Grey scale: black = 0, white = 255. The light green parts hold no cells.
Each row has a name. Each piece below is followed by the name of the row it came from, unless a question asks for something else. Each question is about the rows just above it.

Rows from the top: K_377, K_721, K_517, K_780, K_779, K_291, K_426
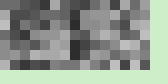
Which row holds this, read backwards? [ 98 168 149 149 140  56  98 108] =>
K_721
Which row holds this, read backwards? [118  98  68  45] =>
K_779
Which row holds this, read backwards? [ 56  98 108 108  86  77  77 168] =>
K_721
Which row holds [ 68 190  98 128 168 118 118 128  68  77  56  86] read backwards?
K_426
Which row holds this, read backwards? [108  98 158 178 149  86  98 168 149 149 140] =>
K_780

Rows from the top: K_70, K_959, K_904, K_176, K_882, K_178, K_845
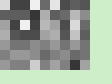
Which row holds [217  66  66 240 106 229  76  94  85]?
K_70
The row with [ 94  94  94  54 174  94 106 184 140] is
K_959
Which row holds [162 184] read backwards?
K_904

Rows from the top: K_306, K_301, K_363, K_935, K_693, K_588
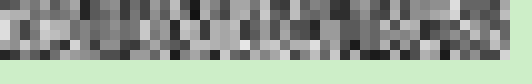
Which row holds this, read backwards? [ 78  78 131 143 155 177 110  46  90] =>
K_588
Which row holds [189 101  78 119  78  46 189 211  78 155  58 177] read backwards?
K_693
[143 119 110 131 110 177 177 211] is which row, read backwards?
K_363

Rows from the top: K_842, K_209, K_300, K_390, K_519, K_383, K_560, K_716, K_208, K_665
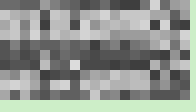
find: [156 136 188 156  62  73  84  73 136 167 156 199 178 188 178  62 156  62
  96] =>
K_716
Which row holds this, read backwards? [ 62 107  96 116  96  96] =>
K_519
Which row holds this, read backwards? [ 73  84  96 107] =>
K_383
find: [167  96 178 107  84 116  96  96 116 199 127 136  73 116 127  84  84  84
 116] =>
K_665
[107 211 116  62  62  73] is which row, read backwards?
K_842

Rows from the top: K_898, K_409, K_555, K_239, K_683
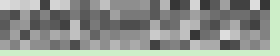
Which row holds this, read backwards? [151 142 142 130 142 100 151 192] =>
K_239
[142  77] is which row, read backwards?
K_683
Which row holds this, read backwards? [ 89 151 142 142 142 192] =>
K_898
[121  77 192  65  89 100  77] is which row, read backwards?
K_555
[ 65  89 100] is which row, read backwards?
K_555
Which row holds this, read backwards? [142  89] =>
K_555

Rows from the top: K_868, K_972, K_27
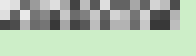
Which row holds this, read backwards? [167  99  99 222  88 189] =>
K_868
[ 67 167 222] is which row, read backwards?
K_868
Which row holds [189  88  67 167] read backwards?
K_27
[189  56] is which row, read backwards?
K_27
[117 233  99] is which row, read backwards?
K_972
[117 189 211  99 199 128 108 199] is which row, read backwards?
K_972
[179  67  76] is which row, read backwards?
K_972

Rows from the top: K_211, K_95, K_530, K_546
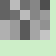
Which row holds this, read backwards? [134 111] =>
K_211
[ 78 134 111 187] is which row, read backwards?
K_211
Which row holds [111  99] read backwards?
K_95
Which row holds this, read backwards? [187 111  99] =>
K_95
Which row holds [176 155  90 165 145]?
K_530
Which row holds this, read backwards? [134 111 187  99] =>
K_211

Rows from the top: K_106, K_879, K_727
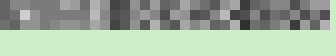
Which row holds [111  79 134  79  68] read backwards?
K_879
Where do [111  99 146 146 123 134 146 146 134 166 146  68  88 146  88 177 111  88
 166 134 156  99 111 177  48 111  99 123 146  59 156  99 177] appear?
K_727
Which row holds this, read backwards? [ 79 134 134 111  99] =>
K_106
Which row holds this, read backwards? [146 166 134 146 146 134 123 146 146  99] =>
K_727
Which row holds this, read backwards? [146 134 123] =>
K_727
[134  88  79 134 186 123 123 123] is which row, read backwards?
K_879
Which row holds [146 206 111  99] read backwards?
K_879

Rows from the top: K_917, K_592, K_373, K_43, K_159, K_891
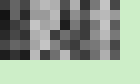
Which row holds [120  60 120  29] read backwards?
K_373
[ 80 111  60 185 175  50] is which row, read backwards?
K_43
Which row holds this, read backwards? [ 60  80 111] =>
K_43
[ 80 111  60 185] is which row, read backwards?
K_43
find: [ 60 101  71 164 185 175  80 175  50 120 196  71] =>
K_917
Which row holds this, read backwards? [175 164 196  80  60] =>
K_373

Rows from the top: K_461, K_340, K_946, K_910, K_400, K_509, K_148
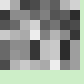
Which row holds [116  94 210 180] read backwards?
K_946
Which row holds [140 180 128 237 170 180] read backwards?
K_910
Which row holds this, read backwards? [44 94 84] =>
K_340
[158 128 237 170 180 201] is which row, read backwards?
K_148
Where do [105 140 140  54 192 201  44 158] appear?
K_400
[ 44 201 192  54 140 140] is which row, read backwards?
K_400

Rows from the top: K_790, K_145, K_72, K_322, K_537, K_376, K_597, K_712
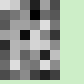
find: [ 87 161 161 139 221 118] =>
K_72
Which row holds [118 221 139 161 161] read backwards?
K_72
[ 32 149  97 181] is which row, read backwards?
K_376
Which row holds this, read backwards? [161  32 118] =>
K_790

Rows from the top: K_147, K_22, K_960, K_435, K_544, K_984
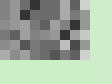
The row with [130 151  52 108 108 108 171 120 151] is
K_22
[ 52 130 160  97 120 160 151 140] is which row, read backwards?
K_960
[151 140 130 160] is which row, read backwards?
K_435
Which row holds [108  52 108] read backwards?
K_147

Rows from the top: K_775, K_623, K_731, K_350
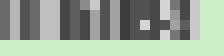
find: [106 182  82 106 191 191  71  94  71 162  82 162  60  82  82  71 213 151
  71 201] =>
K_623
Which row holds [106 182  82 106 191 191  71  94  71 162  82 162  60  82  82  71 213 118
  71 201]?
K_350
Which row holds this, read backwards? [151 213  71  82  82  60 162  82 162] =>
K_623

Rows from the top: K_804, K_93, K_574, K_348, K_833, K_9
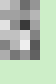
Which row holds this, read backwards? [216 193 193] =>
K_348
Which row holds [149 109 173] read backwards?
K_804
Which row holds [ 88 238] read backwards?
K_833

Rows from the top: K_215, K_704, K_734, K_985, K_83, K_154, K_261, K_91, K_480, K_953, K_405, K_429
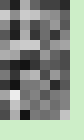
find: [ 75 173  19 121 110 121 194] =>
K_429
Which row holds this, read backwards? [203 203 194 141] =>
K_83

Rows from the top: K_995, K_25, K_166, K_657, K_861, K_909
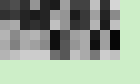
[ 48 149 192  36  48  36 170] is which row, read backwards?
K_166
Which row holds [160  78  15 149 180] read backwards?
K_657
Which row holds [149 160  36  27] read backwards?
K_25
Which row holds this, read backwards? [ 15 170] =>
K_861
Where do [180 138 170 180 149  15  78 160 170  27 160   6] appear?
K_657

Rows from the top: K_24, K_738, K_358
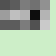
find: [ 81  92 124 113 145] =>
K_24

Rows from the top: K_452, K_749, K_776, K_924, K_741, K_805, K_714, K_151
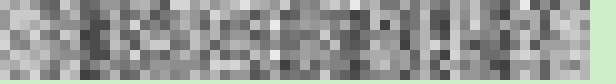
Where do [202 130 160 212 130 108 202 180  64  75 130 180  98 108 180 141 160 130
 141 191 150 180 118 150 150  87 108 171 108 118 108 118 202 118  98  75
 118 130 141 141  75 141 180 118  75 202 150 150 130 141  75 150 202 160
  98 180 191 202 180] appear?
K_151
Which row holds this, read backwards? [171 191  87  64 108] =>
K_749

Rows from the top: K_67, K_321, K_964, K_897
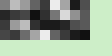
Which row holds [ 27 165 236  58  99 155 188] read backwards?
K_67
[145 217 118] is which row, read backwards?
K_321
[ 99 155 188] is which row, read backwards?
K_67
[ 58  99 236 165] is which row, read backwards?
K_897

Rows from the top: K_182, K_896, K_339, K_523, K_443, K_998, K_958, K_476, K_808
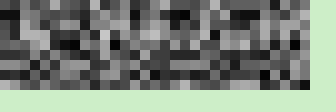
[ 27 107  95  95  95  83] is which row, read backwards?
K_182
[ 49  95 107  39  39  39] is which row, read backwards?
K_998
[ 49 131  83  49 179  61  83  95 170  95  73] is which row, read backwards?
K_182
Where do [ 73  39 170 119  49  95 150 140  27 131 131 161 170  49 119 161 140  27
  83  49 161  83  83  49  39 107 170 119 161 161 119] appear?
K_339

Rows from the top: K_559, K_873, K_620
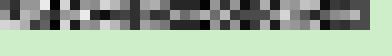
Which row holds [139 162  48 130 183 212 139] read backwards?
K_620
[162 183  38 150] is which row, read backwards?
K_873
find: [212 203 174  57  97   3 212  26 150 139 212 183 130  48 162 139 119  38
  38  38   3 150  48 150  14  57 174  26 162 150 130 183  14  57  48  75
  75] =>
K_620
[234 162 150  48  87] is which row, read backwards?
K_873
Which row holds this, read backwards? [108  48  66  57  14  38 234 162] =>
K_873

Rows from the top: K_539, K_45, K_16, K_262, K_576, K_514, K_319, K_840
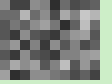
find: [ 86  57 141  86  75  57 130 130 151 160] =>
K_514
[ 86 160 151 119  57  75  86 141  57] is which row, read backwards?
K_262
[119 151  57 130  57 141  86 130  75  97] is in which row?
K_576
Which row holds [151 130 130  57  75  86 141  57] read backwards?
K_514

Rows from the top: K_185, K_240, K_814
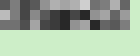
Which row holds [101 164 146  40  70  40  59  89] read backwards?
K_240
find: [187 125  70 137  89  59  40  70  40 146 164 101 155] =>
K_240

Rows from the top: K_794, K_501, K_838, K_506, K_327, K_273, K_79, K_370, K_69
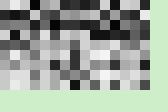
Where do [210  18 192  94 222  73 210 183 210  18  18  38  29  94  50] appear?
K_506
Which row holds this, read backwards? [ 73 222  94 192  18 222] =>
K_69
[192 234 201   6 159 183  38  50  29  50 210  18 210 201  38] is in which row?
K_794
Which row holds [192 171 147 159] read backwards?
K_501
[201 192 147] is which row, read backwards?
K_273
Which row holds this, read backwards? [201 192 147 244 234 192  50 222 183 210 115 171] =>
K_273

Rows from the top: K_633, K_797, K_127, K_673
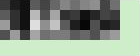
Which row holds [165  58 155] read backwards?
K_673
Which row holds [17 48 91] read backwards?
K_797
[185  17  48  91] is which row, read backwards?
K_797
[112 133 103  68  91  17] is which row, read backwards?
K_633
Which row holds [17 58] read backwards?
K_797
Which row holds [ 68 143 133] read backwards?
K_633
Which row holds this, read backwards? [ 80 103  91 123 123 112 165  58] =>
K_673

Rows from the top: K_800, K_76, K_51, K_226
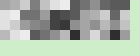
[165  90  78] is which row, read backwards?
K_76
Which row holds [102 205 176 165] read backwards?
K_76
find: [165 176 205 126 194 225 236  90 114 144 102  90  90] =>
K_800
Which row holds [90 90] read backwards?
K_800
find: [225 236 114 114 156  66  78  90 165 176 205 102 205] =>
K_76
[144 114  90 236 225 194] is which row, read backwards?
K_800

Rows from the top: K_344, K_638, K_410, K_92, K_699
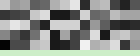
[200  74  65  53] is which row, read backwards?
K_638
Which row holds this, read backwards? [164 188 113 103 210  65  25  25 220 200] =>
K_638

